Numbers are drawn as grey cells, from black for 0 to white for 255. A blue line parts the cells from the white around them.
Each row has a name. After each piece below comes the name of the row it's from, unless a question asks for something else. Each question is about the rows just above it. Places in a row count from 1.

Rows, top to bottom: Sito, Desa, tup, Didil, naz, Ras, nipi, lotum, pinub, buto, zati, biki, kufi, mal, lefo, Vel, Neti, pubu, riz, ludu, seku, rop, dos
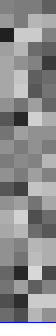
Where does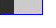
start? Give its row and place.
rop, 2
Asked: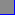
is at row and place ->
biki, 2
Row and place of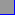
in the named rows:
Desa, 1
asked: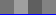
seku
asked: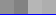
pubu

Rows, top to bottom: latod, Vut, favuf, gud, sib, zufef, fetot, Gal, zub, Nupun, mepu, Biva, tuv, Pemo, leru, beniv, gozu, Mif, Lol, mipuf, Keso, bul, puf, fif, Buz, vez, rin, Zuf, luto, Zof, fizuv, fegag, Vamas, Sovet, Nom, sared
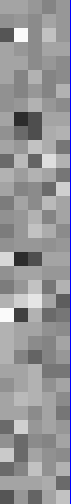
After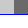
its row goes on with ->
[164 145 139]
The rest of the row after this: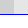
[164  93]
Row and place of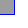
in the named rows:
tuv, 2

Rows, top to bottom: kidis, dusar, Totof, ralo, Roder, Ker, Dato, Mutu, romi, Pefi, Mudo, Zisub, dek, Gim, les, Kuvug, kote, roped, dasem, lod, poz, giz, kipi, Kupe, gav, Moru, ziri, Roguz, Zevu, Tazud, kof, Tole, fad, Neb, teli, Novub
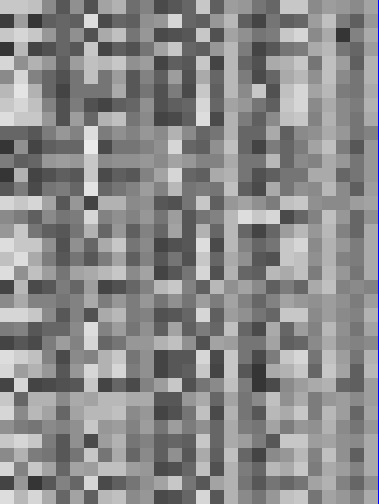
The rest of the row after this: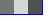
[178 102  95 184 170 192 124 184 151 117 170]
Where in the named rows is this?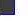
dusar, 1
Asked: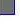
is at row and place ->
kidis, 10
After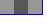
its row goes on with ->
[214 178 214 124 144  68  87  95 199  68 199  87  53 170 178 199 102 199
 163  95 184]
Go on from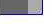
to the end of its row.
[ 95 138 144 170 151 117 130]
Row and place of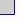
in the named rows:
Moru, 2
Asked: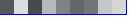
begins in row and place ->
roped, 14

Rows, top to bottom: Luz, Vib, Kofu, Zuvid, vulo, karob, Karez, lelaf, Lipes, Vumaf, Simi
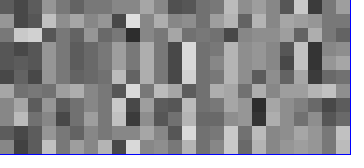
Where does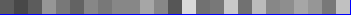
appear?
Vumaf
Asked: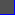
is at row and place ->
Luz, 13
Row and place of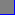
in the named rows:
lelaf, 22
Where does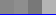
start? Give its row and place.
Simi, 11
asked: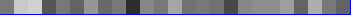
Kofu

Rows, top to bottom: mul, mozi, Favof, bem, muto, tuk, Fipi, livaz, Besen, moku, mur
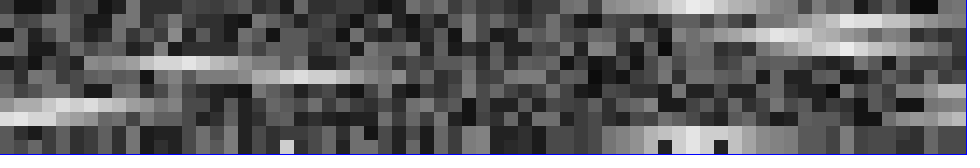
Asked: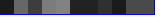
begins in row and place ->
moku, 31
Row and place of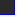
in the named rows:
mur, 37
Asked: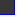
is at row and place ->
Favof, 10
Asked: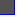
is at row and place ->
Fipi, 3

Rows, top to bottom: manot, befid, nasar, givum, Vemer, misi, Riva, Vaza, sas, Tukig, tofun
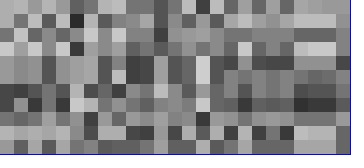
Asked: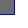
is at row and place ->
misi, 24
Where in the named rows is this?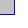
nasar, 2
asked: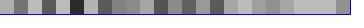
befid
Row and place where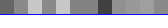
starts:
nasar, 5
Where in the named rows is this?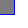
Vaza, 14

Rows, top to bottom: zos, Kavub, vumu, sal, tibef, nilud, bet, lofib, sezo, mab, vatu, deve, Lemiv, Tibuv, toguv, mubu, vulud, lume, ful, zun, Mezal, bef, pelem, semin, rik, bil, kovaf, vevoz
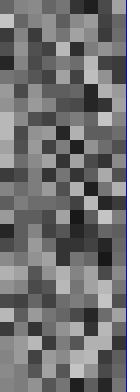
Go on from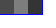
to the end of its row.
[117  52  94 170  80]
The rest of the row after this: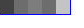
[80]
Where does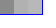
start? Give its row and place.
bil, 5
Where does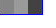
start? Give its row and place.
bil, 1
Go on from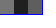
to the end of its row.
[ 38 117]
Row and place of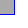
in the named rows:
Lemiv, 8
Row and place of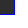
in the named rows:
sal, 6

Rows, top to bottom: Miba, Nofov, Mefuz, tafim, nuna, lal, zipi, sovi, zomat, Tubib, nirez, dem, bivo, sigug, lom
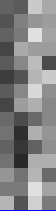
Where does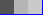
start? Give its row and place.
lal, 2
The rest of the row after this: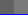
[224 163]
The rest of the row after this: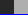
[175]
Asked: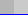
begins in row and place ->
lal, 3
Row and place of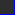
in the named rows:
Tubib, 2
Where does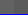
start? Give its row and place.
Miba, 1

